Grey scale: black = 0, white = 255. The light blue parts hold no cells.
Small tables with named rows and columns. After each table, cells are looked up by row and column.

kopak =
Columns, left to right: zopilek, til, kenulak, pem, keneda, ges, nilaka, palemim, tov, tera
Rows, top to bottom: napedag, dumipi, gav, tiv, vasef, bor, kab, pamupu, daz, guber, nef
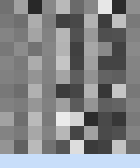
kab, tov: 198
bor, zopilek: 129
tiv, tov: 66
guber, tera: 132
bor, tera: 130
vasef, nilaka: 160
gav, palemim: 79
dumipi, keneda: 65
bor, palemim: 99
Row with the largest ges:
nef

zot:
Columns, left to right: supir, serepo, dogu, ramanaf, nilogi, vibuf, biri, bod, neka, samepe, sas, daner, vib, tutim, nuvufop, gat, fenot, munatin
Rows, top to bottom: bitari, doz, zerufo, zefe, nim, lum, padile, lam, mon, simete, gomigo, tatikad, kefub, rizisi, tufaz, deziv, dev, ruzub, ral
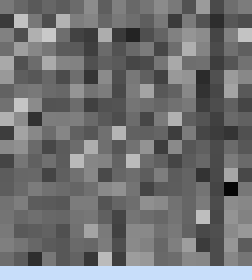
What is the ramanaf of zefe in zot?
119
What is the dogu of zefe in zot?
135
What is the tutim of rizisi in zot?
100
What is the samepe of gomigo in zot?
114
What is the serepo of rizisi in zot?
106
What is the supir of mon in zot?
177
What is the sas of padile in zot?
164
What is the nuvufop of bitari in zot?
155
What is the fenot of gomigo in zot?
107
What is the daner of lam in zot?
102
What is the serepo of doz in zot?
194
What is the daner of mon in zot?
123
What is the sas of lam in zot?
110
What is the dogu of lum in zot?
87

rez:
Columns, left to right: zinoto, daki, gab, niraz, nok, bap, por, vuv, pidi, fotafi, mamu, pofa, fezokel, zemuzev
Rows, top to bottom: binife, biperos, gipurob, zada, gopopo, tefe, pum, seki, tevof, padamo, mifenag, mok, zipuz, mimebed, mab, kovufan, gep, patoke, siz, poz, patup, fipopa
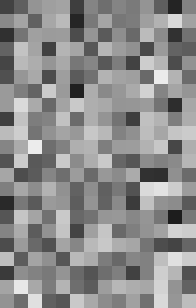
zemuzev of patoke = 102
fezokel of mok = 138
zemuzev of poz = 81
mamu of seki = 155
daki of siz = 92
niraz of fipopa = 96
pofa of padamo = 166
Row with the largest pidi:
patup

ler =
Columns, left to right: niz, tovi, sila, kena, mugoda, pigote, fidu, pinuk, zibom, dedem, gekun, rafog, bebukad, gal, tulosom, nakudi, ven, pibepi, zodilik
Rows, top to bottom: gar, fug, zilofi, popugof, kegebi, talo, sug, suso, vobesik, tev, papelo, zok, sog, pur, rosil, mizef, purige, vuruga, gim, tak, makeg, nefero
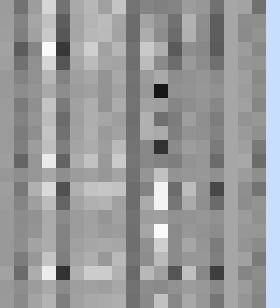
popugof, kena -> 249
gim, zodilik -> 122
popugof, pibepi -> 156
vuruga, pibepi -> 148
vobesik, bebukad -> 124
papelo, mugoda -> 127
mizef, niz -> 153
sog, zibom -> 164

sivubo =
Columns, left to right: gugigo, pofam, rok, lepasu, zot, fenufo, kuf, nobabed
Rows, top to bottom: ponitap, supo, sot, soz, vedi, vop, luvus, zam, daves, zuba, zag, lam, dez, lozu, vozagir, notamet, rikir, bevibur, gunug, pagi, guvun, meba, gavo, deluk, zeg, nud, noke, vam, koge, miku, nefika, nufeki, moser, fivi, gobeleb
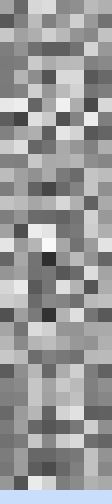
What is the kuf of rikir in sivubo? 205
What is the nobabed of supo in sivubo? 114
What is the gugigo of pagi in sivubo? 149
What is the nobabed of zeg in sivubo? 176
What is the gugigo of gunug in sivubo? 102
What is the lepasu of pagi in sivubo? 119
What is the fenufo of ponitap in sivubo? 143
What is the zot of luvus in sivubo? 186
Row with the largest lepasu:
bevibur

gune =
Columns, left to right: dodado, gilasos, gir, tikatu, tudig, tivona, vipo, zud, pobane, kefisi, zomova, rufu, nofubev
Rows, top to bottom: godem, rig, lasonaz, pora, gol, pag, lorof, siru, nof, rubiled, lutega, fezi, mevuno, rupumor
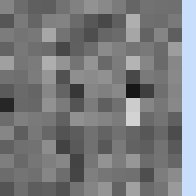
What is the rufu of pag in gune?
117
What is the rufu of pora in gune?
107
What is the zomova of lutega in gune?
94
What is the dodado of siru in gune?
38
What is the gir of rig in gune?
101
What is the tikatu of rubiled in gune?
103
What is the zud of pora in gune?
139
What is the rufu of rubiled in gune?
104
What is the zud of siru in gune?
95
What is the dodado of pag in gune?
114
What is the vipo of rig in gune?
87
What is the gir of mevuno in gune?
112
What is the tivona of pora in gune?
96
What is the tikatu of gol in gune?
174
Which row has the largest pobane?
lorof

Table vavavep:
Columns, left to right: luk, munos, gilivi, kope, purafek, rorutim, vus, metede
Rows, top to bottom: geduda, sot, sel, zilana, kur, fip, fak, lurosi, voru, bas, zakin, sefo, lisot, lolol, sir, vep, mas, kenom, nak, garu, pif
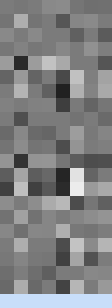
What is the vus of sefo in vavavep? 77
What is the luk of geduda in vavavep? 123
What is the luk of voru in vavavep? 123
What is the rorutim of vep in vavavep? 133
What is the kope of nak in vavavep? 118
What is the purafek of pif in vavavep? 67
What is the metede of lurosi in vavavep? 118
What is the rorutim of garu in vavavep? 123
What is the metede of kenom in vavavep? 181
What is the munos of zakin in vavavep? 140
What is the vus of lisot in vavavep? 100
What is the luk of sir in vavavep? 141
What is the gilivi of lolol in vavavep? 64
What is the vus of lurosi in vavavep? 100

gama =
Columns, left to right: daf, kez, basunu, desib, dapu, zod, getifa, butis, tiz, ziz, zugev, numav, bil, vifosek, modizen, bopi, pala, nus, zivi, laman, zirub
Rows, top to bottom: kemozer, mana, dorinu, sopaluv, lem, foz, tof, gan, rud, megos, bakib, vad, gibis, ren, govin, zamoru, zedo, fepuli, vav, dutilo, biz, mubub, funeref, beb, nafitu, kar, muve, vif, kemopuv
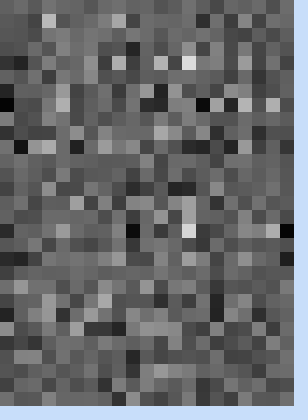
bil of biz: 119
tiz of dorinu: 94
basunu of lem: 84
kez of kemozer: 106
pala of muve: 94
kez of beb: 76
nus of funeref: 111
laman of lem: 113
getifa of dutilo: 102
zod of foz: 106
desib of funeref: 150
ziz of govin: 131
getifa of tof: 90
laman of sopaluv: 98
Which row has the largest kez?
biz

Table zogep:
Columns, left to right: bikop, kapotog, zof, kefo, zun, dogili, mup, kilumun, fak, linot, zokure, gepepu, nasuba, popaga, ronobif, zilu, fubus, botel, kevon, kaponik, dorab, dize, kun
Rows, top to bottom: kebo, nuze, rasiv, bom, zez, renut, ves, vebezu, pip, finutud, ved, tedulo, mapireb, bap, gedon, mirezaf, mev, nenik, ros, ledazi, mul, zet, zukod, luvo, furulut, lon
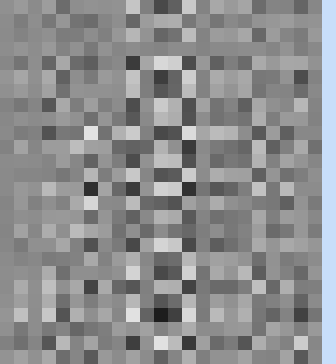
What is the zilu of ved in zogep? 122
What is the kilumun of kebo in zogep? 144
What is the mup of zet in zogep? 125
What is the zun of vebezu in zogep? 169
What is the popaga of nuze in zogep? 120
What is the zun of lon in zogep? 109
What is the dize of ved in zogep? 170
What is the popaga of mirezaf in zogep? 89

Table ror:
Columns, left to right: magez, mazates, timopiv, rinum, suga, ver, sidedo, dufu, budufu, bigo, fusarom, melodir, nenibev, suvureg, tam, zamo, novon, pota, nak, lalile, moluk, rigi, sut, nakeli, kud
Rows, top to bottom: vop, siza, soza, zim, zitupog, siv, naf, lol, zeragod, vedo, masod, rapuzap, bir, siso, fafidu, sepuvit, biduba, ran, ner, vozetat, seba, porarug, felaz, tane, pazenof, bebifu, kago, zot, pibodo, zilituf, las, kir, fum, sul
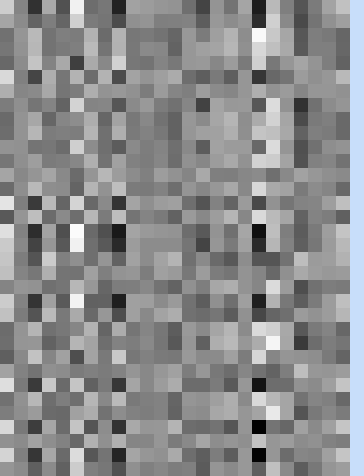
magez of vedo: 109
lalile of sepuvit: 186
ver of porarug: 243
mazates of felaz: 124
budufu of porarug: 31
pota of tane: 139
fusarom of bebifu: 129
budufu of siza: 76
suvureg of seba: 145
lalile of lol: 220
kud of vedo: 105
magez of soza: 113
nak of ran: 42
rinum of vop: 169
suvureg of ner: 112
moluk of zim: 169
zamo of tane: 165
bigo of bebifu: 119
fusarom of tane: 133

